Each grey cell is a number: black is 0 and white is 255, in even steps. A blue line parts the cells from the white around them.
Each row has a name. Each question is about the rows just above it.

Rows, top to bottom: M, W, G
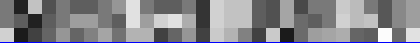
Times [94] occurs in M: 5
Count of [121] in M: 8
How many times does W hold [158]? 4
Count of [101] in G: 4
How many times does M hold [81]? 2
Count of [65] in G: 4

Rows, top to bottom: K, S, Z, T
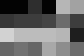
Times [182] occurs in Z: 1
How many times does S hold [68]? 1
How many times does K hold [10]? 0
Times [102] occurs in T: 2
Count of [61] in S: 3
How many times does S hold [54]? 1

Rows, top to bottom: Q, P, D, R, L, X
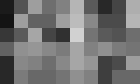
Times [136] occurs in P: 1
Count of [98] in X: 0

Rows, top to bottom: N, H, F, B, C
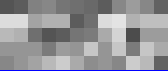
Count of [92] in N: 2
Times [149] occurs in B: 5

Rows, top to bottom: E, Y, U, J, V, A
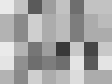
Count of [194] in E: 4
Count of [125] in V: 1
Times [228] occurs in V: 3

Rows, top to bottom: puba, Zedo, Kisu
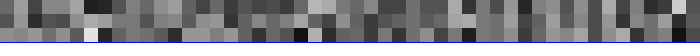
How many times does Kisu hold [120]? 4
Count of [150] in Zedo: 3
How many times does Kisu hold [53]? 3

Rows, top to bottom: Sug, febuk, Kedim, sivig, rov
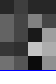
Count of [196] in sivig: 1
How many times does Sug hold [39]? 3

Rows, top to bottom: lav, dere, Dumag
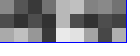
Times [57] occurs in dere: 0
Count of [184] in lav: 1
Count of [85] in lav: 1
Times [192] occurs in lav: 1
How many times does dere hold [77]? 4
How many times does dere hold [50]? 3

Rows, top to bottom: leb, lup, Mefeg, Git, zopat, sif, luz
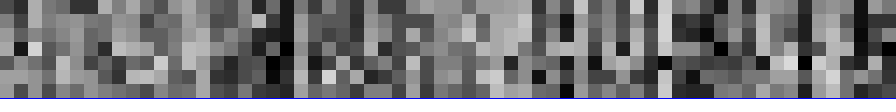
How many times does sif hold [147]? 5
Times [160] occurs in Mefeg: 4
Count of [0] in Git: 3
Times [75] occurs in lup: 6
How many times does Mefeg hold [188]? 3

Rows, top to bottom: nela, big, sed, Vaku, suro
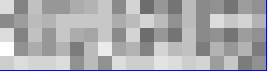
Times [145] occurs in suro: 3
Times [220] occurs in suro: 4
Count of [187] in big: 4
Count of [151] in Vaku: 2
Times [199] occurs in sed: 2
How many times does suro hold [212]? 3
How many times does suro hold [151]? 0

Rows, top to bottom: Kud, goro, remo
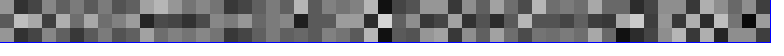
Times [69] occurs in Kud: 4
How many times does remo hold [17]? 2
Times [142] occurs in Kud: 5
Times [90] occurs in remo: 4
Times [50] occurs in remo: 1
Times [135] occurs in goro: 2

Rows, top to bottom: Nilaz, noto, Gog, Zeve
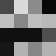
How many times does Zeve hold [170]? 0
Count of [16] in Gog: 3
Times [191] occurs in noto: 2
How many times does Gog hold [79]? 1
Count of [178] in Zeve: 2
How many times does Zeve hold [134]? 1

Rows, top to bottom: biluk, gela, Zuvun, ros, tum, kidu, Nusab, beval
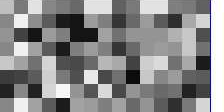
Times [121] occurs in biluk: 4
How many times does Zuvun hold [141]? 0
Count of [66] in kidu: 1
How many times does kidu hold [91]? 2
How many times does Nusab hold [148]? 2
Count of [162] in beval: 3
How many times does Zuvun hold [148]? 4

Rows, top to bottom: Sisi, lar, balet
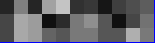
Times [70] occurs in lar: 2
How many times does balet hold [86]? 3
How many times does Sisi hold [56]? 1
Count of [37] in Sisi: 2
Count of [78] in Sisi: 1
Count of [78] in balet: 0
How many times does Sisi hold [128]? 1

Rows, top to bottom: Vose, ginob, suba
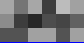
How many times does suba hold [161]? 3
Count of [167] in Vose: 2
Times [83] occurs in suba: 3

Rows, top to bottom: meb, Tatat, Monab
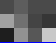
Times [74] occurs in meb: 3
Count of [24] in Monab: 0

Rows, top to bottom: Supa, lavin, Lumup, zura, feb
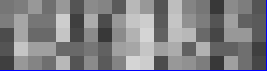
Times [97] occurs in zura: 4
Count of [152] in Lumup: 2
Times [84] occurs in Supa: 3
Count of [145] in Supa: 0
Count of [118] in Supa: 2
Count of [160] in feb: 1

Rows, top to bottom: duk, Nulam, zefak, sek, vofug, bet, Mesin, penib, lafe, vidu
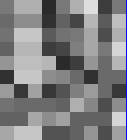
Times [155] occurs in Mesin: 2
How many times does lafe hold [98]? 5
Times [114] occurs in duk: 0
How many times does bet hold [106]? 3
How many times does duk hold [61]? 1
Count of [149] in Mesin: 0
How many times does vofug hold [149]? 2

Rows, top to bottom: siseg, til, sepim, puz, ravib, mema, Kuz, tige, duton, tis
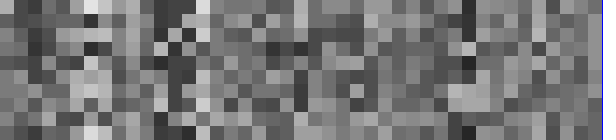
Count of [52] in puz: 4
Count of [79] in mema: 5
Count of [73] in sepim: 3
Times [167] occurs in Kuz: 2
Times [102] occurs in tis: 5
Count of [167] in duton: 5

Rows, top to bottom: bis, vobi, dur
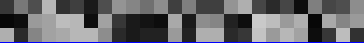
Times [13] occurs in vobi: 4
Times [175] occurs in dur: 3
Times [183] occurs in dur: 3

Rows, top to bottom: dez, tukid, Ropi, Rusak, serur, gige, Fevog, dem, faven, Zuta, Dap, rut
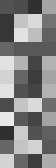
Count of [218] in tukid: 1
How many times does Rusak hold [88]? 3
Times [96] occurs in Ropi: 1
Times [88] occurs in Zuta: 0
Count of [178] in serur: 2

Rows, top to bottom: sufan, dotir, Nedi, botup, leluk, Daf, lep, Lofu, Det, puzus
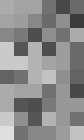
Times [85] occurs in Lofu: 1
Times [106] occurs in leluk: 1

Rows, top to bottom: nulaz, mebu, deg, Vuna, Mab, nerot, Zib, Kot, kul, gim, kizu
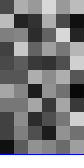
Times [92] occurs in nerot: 0
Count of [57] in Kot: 2

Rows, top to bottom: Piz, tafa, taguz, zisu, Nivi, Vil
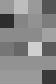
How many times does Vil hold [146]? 0
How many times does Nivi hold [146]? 4
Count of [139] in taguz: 3
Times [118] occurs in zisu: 1
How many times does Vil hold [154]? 3
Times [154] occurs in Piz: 2

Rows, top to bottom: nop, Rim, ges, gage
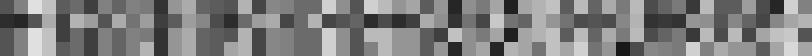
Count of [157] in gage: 0
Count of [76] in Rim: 4
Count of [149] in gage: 7
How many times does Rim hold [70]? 4
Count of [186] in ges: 6
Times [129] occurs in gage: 7
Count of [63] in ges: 3

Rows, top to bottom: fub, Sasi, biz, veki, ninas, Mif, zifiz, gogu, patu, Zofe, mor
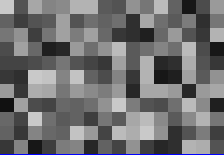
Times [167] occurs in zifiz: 4
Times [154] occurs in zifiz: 5

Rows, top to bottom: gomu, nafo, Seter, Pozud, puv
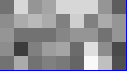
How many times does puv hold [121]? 1
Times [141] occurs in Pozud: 2
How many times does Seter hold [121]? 0
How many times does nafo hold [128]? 2
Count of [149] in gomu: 2
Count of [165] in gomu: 1

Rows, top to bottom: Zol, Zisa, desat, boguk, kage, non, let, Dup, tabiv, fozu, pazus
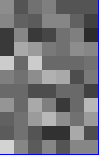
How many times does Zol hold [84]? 4
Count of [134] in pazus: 4
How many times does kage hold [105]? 4
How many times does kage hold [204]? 2
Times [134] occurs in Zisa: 3
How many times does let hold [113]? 0
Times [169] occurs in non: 1

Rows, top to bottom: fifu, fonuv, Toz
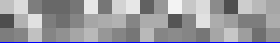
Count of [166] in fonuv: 1
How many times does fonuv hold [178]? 2
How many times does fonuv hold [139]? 0
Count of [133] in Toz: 5
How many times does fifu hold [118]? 2

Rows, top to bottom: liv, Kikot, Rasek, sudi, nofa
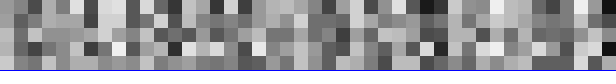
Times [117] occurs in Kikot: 5
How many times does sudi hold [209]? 0
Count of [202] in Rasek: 0
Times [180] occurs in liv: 2
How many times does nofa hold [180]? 0

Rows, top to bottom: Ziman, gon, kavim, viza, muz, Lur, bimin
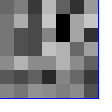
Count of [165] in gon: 1
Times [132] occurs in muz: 0
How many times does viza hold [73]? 1
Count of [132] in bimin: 1

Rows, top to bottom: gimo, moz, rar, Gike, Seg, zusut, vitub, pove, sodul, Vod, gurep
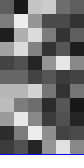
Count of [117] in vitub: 2
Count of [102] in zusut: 2

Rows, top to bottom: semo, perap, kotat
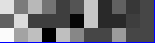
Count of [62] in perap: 4
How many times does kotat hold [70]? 4
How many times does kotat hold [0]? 1
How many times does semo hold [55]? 1
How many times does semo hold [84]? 1
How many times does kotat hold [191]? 2
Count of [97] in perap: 1

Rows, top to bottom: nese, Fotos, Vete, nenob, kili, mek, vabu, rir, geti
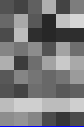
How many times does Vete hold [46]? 3
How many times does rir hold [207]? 3
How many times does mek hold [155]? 1
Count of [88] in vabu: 1

